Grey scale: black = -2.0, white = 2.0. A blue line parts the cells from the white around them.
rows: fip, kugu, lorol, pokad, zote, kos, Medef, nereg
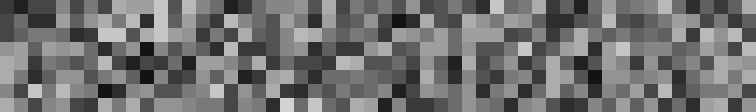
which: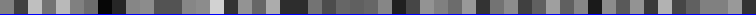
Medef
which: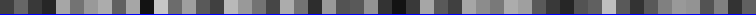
kugu
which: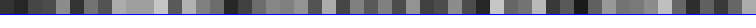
fip
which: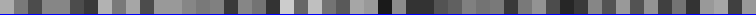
nereg

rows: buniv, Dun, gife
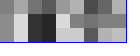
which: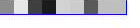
gife
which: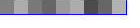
buniv

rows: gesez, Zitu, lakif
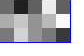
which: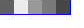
lakif
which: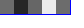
gesez

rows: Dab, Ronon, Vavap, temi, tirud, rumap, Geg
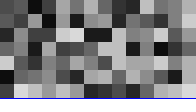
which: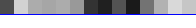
Geg
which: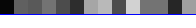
rumap
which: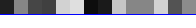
Vavap

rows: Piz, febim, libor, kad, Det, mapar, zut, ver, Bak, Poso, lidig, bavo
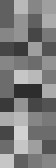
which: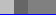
bavo
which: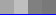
Bak
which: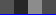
kad
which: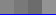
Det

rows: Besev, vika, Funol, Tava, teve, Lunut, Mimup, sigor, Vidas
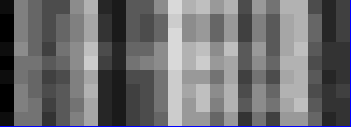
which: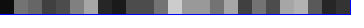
Lunut
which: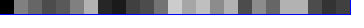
Mimup
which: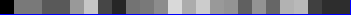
teve
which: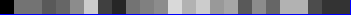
teve
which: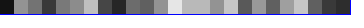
Tava

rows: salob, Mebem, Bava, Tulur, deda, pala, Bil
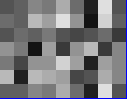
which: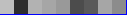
pala
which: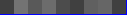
Bava

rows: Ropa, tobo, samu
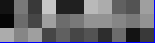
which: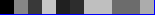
Ropa
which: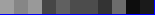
samu
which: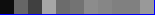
tobo
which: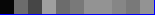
tobo

